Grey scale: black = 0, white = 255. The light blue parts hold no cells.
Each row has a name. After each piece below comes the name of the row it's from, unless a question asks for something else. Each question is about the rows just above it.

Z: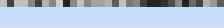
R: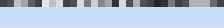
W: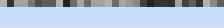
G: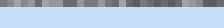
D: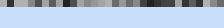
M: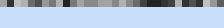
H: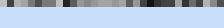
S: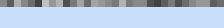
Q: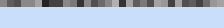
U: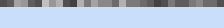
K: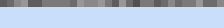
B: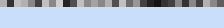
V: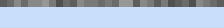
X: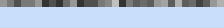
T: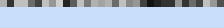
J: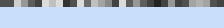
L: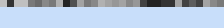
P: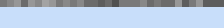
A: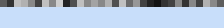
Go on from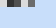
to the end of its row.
[192 163 136  66 219  93 151  93  66  35  66 151  66  80 163 177 163  80
  66]
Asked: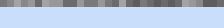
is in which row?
G
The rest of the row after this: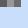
[ 80 121 121  93 107 136 107 121 121 151 107 107 136]
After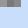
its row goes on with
[121 136 107 107  93 107  80 121 121 121 136 107 121 107 107 151  93 121
 151  93  93  93]

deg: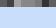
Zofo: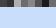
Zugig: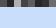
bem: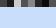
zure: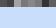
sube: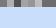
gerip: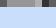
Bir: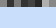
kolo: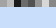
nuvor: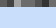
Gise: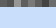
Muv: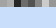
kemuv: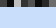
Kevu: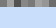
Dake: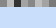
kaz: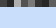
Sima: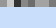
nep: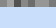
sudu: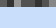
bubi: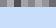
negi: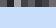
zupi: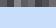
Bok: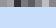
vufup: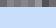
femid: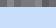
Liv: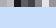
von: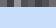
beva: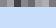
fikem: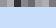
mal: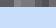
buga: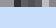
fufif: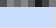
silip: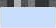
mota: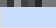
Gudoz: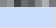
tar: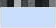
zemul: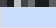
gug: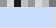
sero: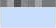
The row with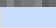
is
femid
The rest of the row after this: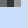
[ 67  82  39 121 121]
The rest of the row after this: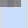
[121 150  82 108]
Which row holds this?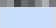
Gudoz
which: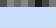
fufif
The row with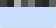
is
kaz
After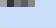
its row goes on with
[190 135]

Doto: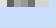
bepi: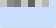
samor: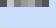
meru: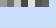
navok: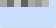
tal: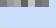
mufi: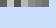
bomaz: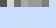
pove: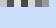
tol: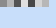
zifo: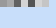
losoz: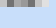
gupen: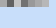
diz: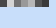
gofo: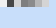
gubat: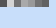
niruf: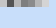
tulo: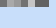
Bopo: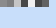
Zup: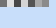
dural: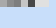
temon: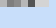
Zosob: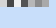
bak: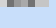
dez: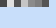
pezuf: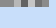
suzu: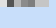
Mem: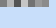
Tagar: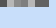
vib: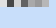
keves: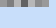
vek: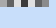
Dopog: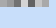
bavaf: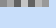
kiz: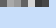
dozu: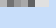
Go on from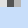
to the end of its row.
[139 126 197 197]
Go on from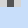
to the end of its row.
[197]
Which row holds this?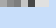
dural

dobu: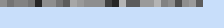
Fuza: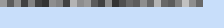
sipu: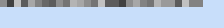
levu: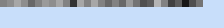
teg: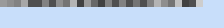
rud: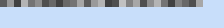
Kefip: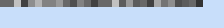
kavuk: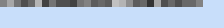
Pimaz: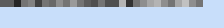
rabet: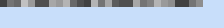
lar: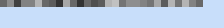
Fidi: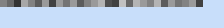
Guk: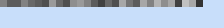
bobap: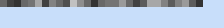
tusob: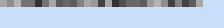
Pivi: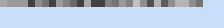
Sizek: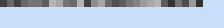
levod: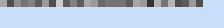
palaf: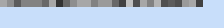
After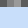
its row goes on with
[51]
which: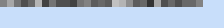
kavuk
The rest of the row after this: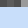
[167  65]
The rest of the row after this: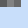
[ 92  79 154 104  79 142 154 130  92  65 104  79 167 116  92 167 130 180
 142 167  65 193 167  51]
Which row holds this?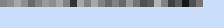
levu

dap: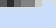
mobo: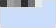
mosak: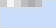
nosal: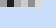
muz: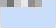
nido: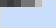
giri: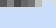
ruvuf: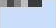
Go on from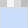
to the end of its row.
[173 189]
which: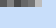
giri

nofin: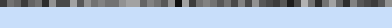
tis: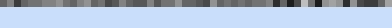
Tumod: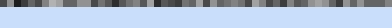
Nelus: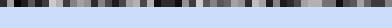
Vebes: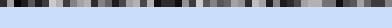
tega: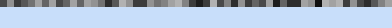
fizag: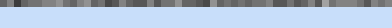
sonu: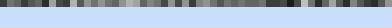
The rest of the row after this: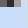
[ 73  60 178  87 146 114 146 114 100 146 178 162 100 130 114  73 146  73
 146  60 130 146 114  87 114 100 114 100 100 114  60  60  73  29  73 190
 114  45 100 162  87  45 130  87  60  45  87 146]
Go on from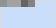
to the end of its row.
[114  87 146  16 162  60 114 130 114  87 114  73 130  73 146  87  73  60
  87  29  73 178 114  45 114 162 100  45 130  87  73  60  87 146]
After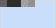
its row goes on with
[ 16 178 162 178  60 146  73  45  87 130 162]
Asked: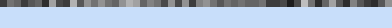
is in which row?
sonu
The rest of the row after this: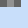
[100 100 130]

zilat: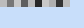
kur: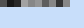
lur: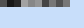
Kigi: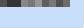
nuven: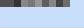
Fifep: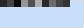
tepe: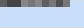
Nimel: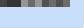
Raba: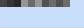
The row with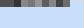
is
nuven
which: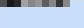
kur

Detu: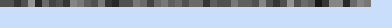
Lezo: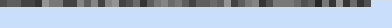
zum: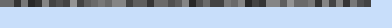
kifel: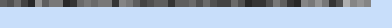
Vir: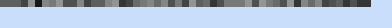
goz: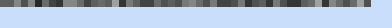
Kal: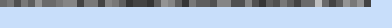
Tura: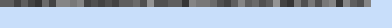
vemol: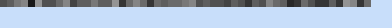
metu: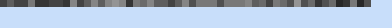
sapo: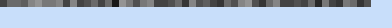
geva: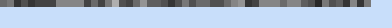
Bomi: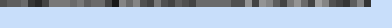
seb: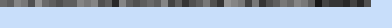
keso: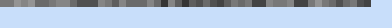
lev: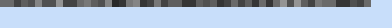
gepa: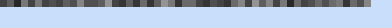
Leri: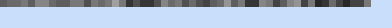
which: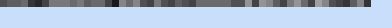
Bomi
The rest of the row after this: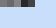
[ 53 133 133  94 148 106 106 120  53 133  67 133  53 120  80  67]
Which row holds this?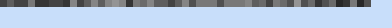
metu
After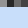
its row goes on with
[ 80  53 133 120  94  80 120  53  40  80  80 120 106  67 106 120  94 106
  80 106 106  53  94  80  80 120  94  94  80 133  80  53  80 148  80 106
  94  24  53 133 133  40 106 133 120]
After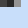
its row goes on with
[ 94 120 120  40  53 106 120 106 120 120  53 133 120  94  67  80  94  94
  53  94  94 106  80 106  80  67  67 106  80  40  53  53  80 120  94  53
  40 133 120 148 120  53  80 175 133 148 133]
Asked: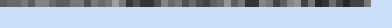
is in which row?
Leri

